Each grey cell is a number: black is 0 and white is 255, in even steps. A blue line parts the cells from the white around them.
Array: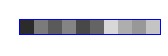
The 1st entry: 43
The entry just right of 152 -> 196
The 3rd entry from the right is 174

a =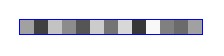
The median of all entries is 140
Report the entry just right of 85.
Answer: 204

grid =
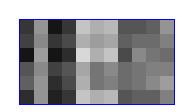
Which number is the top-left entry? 54
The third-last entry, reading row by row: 96
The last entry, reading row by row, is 128
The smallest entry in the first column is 21
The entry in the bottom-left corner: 45
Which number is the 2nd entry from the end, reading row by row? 96
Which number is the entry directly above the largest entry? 175
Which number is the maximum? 216
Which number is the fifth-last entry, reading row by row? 184
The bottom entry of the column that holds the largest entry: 196
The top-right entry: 148
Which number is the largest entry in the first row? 196
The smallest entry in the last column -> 108
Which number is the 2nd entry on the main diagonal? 137
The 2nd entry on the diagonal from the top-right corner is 108
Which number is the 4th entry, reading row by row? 54

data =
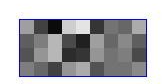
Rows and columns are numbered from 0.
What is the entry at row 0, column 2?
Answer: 11
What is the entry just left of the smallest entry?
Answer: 65
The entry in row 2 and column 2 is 183
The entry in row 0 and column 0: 159
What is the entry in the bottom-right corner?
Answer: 137
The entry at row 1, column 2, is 183
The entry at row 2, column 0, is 83
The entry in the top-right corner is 171
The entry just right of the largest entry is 53
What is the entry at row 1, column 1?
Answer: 126
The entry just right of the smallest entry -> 206

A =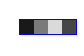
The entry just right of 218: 70
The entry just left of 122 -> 25
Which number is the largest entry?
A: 218

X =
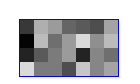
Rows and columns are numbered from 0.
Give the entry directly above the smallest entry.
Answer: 56
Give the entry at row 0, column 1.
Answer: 175
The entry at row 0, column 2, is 155
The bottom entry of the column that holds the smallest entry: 218
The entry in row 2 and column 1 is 90
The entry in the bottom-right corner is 164
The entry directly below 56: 4

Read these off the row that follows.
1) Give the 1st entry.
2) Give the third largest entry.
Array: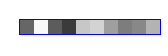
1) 102
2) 199

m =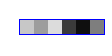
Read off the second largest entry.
199
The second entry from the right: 15
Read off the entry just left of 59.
220

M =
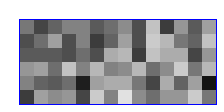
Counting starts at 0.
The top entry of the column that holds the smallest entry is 160
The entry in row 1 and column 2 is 160
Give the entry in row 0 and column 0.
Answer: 119
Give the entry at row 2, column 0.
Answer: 90
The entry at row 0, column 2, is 99
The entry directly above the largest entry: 172
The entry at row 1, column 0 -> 78
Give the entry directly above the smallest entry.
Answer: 183
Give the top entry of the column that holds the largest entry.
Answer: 140
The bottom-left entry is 60
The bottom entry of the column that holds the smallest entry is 119
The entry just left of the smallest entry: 160
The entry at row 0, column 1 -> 69
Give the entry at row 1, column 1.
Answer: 110
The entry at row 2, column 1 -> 90
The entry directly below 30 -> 69
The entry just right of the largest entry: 140
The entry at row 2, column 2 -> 90
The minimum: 19

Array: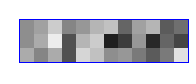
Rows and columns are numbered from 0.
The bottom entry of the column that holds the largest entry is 171
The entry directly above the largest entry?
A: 204
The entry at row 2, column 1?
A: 133
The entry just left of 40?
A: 151
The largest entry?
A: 237
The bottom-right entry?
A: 225
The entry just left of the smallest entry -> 204
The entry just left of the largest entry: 171
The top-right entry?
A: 111
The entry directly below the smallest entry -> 142
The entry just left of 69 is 101

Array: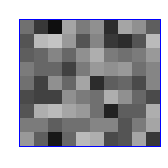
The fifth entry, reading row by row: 123
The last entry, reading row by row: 56
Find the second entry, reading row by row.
56
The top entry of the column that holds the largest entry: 15
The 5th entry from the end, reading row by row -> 174
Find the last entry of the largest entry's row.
186
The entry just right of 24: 103
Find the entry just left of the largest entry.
186
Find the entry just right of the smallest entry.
165
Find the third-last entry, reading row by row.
84
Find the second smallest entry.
24
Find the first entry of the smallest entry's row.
112
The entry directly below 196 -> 133
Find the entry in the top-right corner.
94
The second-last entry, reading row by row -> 165
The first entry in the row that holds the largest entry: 84
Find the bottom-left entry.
153
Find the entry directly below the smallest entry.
196

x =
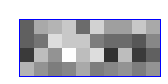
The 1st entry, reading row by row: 96
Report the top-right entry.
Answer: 169
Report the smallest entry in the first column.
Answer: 58
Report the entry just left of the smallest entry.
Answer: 221
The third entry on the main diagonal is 147
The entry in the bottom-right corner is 147
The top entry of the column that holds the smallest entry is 159
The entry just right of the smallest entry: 189
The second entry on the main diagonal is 116
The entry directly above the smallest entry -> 107
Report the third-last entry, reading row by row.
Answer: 147
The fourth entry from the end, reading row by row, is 135

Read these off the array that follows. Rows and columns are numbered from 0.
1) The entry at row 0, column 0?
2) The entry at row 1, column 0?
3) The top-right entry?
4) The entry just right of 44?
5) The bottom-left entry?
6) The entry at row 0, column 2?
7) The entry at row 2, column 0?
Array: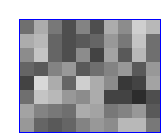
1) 111
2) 172
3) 184
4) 78
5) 152
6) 120
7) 140

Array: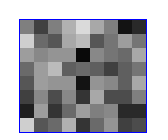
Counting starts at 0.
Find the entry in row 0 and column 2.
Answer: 127
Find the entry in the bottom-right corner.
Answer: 76
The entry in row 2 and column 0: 157
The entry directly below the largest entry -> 187
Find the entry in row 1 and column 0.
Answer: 207
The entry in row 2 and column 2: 148
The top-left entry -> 127
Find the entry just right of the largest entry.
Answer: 168
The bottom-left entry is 207
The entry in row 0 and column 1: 64
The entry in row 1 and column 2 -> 86
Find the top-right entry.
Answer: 41
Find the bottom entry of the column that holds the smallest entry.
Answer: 52
